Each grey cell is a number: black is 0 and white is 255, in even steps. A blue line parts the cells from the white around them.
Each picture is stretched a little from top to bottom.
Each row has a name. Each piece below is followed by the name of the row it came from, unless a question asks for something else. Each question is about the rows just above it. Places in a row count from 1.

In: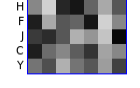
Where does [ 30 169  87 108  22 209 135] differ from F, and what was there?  4, [100]
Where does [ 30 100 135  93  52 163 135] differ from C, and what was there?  2, [108]
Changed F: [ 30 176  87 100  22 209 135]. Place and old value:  2, [169]
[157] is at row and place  Y, 6
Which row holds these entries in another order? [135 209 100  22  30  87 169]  F
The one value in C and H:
[135]

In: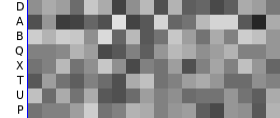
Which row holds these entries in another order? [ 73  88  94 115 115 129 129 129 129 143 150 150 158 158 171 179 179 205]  P
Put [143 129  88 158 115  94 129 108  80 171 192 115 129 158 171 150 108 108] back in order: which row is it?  T
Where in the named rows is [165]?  X, 14
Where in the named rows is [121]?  D, 18
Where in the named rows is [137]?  Q, 3

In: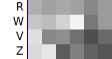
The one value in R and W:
[155]
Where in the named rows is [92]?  Z, 3

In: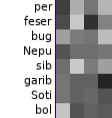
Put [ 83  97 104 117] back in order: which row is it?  Soti
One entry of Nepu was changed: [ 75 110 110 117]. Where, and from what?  1, [83]
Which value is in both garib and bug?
[117]
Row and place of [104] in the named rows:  Soti, 3
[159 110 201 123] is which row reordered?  sib
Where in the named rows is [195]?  bol, 1

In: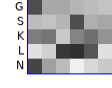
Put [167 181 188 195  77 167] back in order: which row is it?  G
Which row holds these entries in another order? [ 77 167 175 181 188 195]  S
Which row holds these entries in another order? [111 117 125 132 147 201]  K
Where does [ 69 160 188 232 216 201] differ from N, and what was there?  4, [240]

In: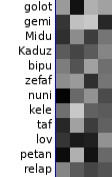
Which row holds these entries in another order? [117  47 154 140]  zefaf
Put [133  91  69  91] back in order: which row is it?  Kaduz

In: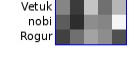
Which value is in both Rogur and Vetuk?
[112]
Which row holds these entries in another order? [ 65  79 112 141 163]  Rogur
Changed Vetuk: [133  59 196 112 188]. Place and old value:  5, [182]
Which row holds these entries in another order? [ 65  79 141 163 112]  Rogur
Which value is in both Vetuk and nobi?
[133]

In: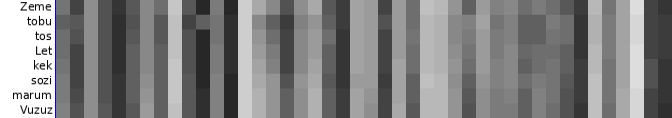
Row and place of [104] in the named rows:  Let, 34
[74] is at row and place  marum, 2
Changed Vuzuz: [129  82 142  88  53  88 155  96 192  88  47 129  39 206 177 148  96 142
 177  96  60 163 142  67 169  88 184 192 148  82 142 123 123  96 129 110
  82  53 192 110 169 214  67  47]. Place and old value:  28, [184]
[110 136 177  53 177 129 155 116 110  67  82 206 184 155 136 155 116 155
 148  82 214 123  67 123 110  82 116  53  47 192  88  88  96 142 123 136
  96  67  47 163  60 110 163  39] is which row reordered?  tos
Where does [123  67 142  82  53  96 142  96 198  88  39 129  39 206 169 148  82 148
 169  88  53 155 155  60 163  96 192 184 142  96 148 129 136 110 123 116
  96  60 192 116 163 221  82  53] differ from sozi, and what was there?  37, [88]
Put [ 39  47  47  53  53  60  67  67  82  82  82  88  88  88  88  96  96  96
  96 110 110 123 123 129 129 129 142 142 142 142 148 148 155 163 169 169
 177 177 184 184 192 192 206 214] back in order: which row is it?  Vuzuz

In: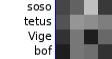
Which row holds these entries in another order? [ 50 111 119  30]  bof
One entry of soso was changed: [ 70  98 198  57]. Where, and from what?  3, [192]

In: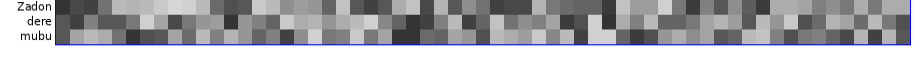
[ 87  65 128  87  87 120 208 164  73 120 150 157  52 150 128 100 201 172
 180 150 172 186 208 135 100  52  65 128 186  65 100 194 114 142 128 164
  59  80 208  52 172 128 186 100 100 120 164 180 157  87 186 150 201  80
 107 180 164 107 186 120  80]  dere
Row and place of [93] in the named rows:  Zadon, 50
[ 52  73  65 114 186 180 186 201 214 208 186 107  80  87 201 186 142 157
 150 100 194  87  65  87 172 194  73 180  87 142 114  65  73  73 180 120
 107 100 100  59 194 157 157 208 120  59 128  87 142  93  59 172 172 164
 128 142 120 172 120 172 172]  Zadon
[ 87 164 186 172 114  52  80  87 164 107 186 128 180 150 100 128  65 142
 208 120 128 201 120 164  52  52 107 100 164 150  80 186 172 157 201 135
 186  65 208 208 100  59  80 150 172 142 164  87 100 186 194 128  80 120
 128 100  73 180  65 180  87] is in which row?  mubu
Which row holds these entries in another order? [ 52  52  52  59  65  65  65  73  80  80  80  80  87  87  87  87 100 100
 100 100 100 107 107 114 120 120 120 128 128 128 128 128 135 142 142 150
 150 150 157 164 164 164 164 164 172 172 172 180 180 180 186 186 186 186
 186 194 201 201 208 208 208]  mubu

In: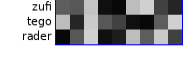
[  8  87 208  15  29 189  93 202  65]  rader
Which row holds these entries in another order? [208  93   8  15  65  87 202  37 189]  tego
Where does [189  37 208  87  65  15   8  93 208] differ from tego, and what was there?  3, [202]
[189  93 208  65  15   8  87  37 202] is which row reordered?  tego
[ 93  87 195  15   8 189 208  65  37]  zufi
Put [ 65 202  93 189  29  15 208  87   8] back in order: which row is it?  rader
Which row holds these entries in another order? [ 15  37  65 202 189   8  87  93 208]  tego

